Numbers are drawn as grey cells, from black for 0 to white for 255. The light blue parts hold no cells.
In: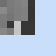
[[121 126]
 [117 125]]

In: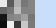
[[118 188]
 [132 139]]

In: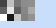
[[231  94]
 [ 26 200]]

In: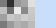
[[113 235]
 [200 191]]

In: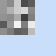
[[177 204]
 [140 170]]

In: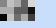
[[173  94]
 [196 111]]

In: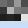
[[181 120]
 [ 37  27]]
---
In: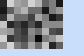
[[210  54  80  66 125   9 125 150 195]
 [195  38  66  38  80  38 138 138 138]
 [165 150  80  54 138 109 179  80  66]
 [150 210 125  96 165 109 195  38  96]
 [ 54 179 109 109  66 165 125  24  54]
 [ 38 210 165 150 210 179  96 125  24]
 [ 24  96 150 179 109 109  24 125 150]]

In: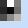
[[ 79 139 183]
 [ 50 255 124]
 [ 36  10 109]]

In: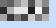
[[164  56 124  70 203 124 177]
 [112  96 152 190  82 190 136]
 [ 44 177 232 232  30 246  82]]

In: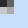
[[198 171]
 [ 43 100]]

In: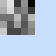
[[200  70  70 100 130]
 [185 226  56 145   7]
 [172 214 114 130  56]
 [159  85 159  85 145]
 [114 114 185 100 185]]

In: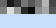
[[129 219 154  40   9 141 166  87]
 [101  25  56 116  87 116 179  72]]

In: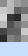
[[214  55  42 173]
 [201 186  97 113]
 [186  82 113 142]
 [142 186 157 142]
 [ 69  97  97 201]
 [ 42 127 113 157]]

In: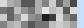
[[217 174 159  88  88 174 131 204 101 159  73]
 [204 101 146 217 146 131  31  59 217 146 101]
 [131 174 189 131  88 117 117 189 204 189 159]
 [117 101 189 146 117 174 230 189 204  88 217]]
